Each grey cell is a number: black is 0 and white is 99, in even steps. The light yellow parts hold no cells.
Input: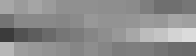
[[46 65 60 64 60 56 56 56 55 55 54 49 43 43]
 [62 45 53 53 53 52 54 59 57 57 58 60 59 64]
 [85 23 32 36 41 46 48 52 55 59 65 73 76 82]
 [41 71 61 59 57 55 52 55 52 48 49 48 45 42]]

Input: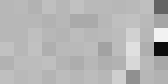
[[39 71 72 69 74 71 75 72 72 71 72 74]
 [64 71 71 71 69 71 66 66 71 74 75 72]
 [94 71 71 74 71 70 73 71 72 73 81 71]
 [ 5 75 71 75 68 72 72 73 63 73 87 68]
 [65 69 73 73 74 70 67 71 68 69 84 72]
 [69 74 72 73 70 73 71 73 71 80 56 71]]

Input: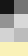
[[45  8]
 [84 57]
 [73 82]]

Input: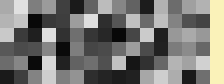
[[69 66 87 49 60 25 10 38 73 52 38 11 69 42 62]
 [26 70 76  3 22 24 61 86 18 33 75 41 74 51 31]
 [59 78 23 12 86 19 43 21 15  3 27 79 12 59 66]
 [40 34 29 31 52  4 49 27 29 42 61 29 13 48 54]
 [81 42 52  4 84 13 38 43 31 75  8 19 40 70 63]
 [43 10 24 51 80 49 57 18 14 11 13 65 80 67 10]]

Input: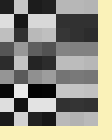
[[70 12 77 11 13 71 71]
 [19 86  9 84 84 19 19]
 [17 74 19 72 74 21 19]
 [50 33 59 37 32 51 50]
 [71 17 76 14 17 73 73]
 [46 58 35 56 61 45 47]
 [75  3 91  1  2 77 76]
 [19 86  7 88 88 19 20]
 [72 10 81 13  9 72 69]]

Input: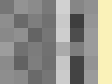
[[56 46 57 54 47 81 52]
 [58 55 41 49 44 78 24]
 [60 53 56 39 46 80 30]
 [60 61 44 48 44 66 49]
 [57 54 38 49 43 77 26]
 [60 55 53 41 46 79 26]]

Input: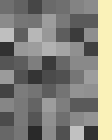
[[54 43 38 27 41 43 51]
 [35 54 46 45 61 47 35]
 [55 74 37 71 59 36 23]
 [25 19 59 61 69 64 56]
 [53 33 36 49 23 40 53]
 [61 60 32 20 29 31 46]
 [56 26 48 45 36 45 57]
 [35 52 47 39 61 49 35]
 [57 29 47 33 56 43 53]
 [19 40 46 16 54 31 75]]

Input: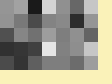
[[77 58 63 10 82 56 40]
 [58 57 47 29 51 53 17]
 [39 31 52 44 61 49 56]
 [77 19 21 25 89 50 55]
 [61 29 20 37 49 49 42]]

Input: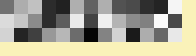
[[95 44 67 75 17 13 68 38 68 32 29 18 14]
 [28 85 77 54 17 36 91 26 93 70 54 50 97]
 [90 82 14 25 59 71 42  2 51 82 10 67 40]]
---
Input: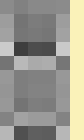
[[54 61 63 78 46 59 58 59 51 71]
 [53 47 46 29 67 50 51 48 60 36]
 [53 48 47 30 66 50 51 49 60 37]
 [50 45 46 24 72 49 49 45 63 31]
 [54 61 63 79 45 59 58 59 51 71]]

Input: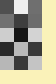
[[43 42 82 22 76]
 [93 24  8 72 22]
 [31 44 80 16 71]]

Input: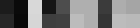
[[64 72]
 [67 73]
 [23 20]
 [68 68]
 [68 73]
 [30 25]
 [ 8 24]
 [84 83]
 [ 4  3]
 [11 15]]

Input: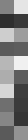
[[89 22 61 36 93 36 24 23 21 57]
 [51 18 80 35 71 67 83 43 52 35]]

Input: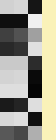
[[ 8 93 62 87 17  4  2 86  6 68]
 [83  6 32 19 78 83 86 14 86 28]
 [81  6 25 16 78 82 86 10 84 34]]

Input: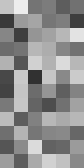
[[44 24 88 44 71 79 51 63 71 40 60 53]
 [36 49 71 52 85 53 37 44 66 53 40 75]
 [48 46 63 67 69 77 58 30 71 52 38 81]
 [45 64 58 71 81 19 42 39 50 46 85 66]
 [92 60 24 45 33 78 76 77 36 70 54 36]
 [76 22 52 42 69 28 26 47 73 43 33 61]]

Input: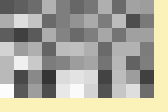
[[61 47 62 48 49 25 42]
 [63 30 62 69 38 61 86]
 [41 73 45 69 71 73 77]
 [68 48 65 41 45 26 32]
 [46 66 49 68 64 85 82]
 [40 57 41 74 61 88 97]
 [49 49 51 73 51 85 90]
 [69 41 67 39 48 20 30]
 [42 76 35 68 78 53 61]
 [37 86 25 61 93 28 34]
 [33 67 36 82 72 72 98]]
